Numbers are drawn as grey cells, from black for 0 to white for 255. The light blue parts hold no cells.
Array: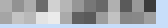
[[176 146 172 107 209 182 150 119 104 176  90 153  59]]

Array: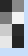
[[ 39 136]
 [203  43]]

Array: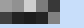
[[158 145 206 123  56]]

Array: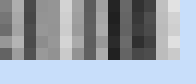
[[130 174  74 146 149 211 163  92 160  36 104  50  66 192 226]
 [109 163  77 151 148 204 155  96 171  36  99  62  75 187 207]
 [ 99 157  82 153 146 202 147  96 172  33 100  72  77 188 202]]

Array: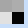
[[166 173]]

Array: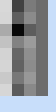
[[216  66 123 108]
 [170   8  93 108]
 [211 102 143 108]
 [201 120 152 108]]

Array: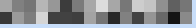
[[166 128 117 182 151  60 123 168 221 167 119 205 196 144  96 118]]
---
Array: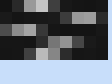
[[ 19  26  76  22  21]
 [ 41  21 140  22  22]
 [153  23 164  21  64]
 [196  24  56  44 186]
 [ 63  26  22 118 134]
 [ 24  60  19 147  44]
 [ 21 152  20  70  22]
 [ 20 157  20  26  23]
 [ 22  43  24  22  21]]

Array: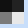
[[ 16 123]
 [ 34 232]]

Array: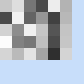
[[200  74 210 252 213]
 [222 242 141 129 186]
 [118 100 240 119 227]
 [ 74 150 197 191 164]
 [237  65  85  75  47]
 [179 184 196 198 212]]

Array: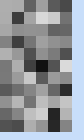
[[174 173 167 130 177 120 121  90 145 103  82]
 [172  61 143  63 152 174 155 110 182 133  76]
 [ 97 164 146 117  80  64 199 133 116 191 174]
 [159 216 145 160 144  17  91 161 189 206 148]
 [ 90 202  99 145 123  83 155 103 165  36  39]
 [ 73 114 102 137  80 218 140  44 196 180 132]]

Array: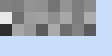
[[128 233  46]
 [124 111 166]
 [148 158 151]
 [145 161  92]
 [116 143 170]
 [148 167 108]
 [125 126 130]
 [139 172  91]]

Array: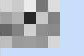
[[212 160 104 189]
 [202 179 130 154]
 [235  40 208 157]
 [119 200 142 150]
 [220 129 137 214]]
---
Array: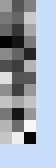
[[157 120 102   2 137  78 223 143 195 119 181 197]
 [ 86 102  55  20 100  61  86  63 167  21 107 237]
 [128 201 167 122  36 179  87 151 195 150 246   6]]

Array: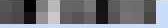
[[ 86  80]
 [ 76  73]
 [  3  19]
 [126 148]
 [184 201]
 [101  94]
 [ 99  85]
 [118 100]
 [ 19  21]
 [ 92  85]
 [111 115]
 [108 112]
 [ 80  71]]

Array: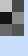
[[195  20 105]
 [ 72 138  84]]

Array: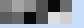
[[128  92]
 [164 103]
 [142   8]
 [ 81  78]
 [  9 221]
 [107 207]]

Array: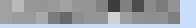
[[161 161]
 [186 156]
 [151 155]
 [150 168]
 [153 123]
 [162 104]
 [150 142]
 [150 149]
 [131 149]
 [ 61 209]
 [128 158]
 [ 77 146]
 [139 143]
 [123 144]
 [147 127]]

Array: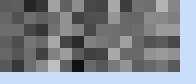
[[ 91 102 109  95 102  88]
 [ 95  82 109  77  86  55]
 [ 37 110  70 118 110 110]
 [ 54  96  54 106  65 138]
 [161 106 114 168 130 191]
 [ 97 146 146  68 156  97]
 [141  67 128  42  91  17]
 [ 72  80  72 129  64 104]
 [ 68  81 113 119  68  87]
 [169 150 112 112 169 121]
 [ 61 104 104 159 104 148]
 [114 102 109 103 105  95]
 [111 139 132  83 146 104]
 [180 136 154  91 154 118]
 [135 126 154  72 145  90]]

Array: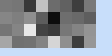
[[121 134 117 166]
 [118 127 133 112]
 [ 56 143 231 114]
 [194  93  67 131]
 [108  13  58 213]
 [ 97 110 119 143]
 [ 62 105 132  61]
 [121  94 148 150]]
